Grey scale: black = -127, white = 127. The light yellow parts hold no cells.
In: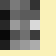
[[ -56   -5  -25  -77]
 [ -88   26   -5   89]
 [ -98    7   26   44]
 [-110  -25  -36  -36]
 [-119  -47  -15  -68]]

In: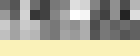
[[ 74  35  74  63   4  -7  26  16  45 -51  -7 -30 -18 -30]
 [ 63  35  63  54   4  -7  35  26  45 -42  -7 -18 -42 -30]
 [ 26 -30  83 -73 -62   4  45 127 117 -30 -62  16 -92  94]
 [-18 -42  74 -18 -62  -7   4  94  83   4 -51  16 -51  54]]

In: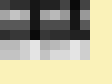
[[  67   67   79  100   67   89   89  100   79]
 [  57   57   79  100   46   57   67  100   79]
 [  37   67   46 -105   37   57   25 -105   25]
 [ -39  -39  -39 -105  -51  -51  -51 -105  -39]
 [ -60  -81  -81 -105  -93  -93  -60 -117  -60]
 [ -81  -72  -72 -117  -72  -81  -81  -93  -93]]

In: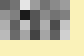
[[  58  -21   37  -60   37  -31   80]
 [  47  -31   68  -42   47  -51   68]
 [  19    0 -101  -42   10  -12    0]
 [ -31  -12  101   28  -12   10   28]]

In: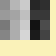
[[  26   36   63  -71  -71]
 [  15   54   75  -89  -80]
 [   5   45   86 -100  -60]
 [  -6   45   75 -109  -51]]

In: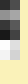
[[ 125   95]
 [ 115   83]
 [  18   38]
 [ -72  -38]
 [ -82  -50]
 [-103  -61]]

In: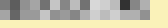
[[ 37 -25  26  26  69  17  26   6  48  79  60  79  48  48  17]
 [ -3 -34  17  37 -13  69   6  60 -13  88  79  60 -77   6  48]]

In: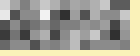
[[104 -46  11  11 114 -35 -79  30 -46  48  11  11  72]
 [ 84  39   0  39  72  48  11  39  30  48  72 -35 -35]
 [-23  11  11 -46  11   0  21  60 -23  11  11  11   0]
 [-46  11 -35 -11  11 -23   0   0  21  11  30 -58  30]
 [-69 -11 -69  21  48 -58  11  60  30  72 -11 -79  21]]

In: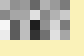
[[118 -35  62 -97  17  85  -4]
 [107 -35  62 -76 -14  96  38]
 [ 62  17  26 -24  50  26  -4]
 [  8  38  38  96   8  50  74]]
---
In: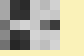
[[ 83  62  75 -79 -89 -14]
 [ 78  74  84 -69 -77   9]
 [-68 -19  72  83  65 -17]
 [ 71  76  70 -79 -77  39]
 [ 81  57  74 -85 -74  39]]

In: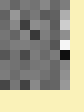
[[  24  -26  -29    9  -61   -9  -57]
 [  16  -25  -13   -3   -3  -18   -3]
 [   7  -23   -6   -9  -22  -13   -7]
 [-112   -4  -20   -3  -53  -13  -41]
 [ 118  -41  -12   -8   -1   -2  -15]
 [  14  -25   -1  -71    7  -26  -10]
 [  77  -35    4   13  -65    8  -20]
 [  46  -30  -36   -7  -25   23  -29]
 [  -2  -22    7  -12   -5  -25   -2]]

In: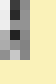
[[  6  71  16]
 [  3  14  44]
 [  8 -93  48]
 [ 19  19 109]
 [ 18 -86 108]
 [ 11 -67 113]]

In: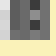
[[-14  -5 -21 -16  83]
 [-14 -68 -21 -34  87]
 [-14  14 -21 -34  82]
 [-14 -68 -21 -34 102]]

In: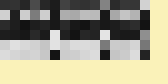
[[ -92   92   75   69 -104   92   86   78   76 -107   71   83   80   85
    91]
 [  -8   84   72   75   -5   87   91   91   78   98   69   81   88   96
    80]
 [  15 -101 -102  -98  100  -92  -88 -108  -95  100 -100  -86 -104 -100
   -98]
 [-108  -82  -89  -98 -103  -91 -108 -103  -85 -103  -91  -97 -109  -97
   -84]
 [ -99   51   68   40 -103   58   61   41   45 -103   78   -3   77  -96
    80]
 [  82  -73  -72  -84    3  -70  -77  -74  -61  -99  -88  -52  -89  -76
   -79]]

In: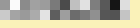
[[  68  -44  -41   16   -4  -19   30  -33   99   43   26   36   74]
 [  94 -106  -38   -1   97   64  -52   -5   28   33   11  122   24]]
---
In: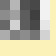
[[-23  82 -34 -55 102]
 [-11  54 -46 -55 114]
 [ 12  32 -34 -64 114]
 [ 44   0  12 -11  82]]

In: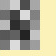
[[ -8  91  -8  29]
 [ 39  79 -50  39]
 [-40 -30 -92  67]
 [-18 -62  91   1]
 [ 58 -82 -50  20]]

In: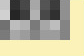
[[-14  61  50  -5  39  61   4]
 [ -5  39  28   4  28  28   4]
 [ 71 -79 -55  39 -43 -67  16]
 [ 81 -90 -67  50 -55 -79  16]]

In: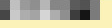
[[ -57   73   45   36   85   45   15  -66 -106   -4]
 [ -24   64   26   15   54    6    6  -36  -45   -4]]

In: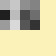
[[ 27  89 -41 -76]
 [ 50  71  15   3]
 [-96  60 -53 -17]]

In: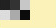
[[  92   42 -116]
 [ -94  -76   71]]

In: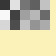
[[-73  97 -10 -31  66]
 [ 87 -50  66  20  43]
 [120 -62  32  55 -21]]
